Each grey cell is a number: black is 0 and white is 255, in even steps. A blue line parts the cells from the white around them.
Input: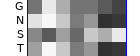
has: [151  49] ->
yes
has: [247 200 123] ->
yes
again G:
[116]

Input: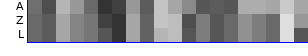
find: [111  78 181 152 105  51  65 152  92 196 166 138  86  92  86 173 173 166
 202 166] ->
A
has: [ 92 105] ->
no
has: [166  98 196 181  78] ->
no
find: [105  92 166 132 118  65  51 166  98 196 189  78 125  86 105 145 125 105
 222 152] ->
Z
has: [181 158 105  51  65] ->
no
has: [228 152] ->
no

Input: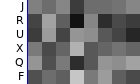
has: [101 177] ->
yes
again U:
[68]
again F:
[95]
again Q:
[149]
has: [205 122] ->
no

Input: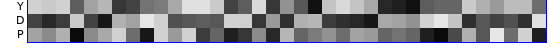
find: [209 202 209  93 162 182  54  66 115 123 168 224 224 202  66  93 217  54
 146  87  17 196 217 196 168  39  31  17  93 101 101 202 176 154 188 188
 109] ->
Y
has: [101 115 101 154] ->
no
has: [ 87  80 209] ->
no
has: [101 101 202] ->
yes
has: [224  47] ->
no

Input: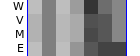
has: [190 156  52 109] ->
yes
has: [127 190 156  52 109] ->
yes
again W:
[190]
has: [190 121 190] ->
no
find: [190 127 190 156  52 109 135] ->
W

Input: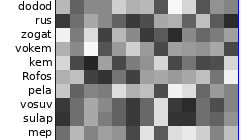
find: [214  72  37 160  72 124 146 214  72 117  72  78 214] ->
kem
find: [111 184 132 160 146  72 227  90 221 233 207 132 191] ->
mep
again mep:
[132]
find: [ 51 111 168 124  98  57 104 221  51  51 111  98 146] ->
sulap

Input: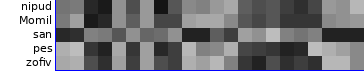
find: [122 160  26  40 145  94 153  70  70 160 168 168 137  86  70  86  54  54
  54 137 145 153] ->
Momil
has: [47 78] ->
no
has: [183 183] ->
yes
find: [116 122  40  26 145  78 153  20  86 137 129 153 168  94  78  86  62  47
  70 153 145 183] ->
nipud

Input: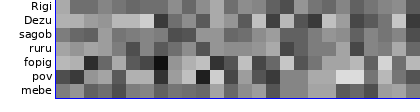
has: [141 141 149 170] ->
yes
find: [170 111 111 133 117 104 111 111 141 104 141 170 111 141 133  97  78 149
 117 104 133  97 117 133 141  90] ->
Rigi

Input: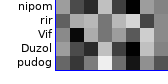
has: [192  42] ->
no
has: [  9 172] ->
yes

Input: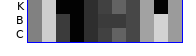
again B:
[59]
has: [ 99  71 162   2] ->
yes
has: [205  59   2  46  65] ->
yes
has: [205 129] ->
no
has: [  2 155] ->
yes
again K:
[2]

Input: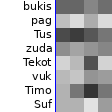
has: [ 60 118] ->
no
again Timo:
[118]
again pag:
[219]
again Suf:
[178]
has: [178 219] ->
no
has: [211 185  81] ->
yes

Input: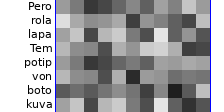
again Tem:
[175]
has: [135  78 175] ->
yes
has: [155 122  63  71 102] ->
no

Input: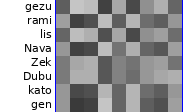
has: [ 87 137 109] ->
no
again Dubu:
[175]
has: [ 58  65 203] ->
no

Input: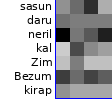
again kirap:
[167]
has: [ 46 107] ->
no
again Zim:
[192]
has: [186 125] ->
no
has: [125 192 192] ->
yes
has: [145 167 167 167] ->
yes
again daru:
[125]

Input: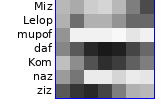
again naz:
[235]
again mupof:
[241]
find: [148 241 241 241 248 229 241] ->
mupof
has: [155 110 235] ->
no
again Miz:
[184]
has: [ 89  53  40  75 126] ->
no

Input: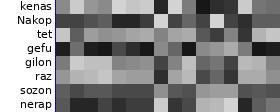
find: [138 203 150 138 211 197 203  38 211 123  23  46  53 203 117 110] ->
kenas
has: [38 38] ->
yes
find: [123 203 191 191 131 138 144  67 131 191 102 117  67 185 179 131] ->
gilon

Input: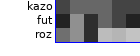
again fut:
[34]
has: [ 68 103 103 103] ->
yes
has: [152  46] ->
no
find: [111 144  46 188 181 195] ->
roz
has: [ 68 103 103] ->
yes

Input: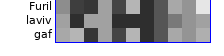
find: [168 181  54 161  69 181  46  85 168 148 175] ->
gaf
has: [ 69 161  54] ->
no
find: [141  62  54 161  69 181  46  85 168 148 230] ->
Furil
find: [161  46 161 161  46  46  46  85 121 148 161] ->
laviv

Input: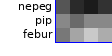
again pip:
[136]
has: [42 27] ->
yes
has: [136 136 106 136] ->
no

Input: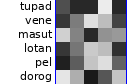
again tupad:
[40]
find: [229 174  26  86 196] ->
dorog
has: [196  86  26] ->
no
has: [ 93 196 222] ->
yes

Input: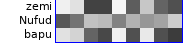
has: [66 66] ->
yes
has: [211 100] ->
yes
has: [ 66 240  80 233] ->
no
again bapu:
[80]
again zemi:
[66]

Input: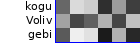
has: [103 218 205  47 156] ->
yes
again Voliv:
[70]
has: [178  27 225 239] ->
no
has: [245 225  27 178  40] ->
no

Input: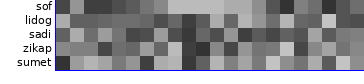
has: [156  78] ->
yes
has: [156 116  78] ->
no
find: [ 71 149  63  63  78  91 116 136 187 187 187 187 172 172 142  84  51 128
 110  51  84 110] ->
sof
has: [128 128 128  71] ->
no

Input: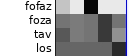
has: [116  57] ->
yes
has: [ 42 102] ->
no
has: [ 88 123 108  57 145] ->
no
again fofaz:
[233]
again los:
[102]
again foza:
[116]

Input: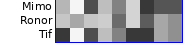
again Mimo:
[85]
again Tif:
[56]

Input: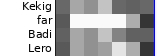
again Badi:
[97]
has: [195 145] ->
no
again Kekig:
[104]
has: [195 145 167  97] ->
no
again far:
[250]
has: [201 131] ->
no
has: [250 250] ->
yes

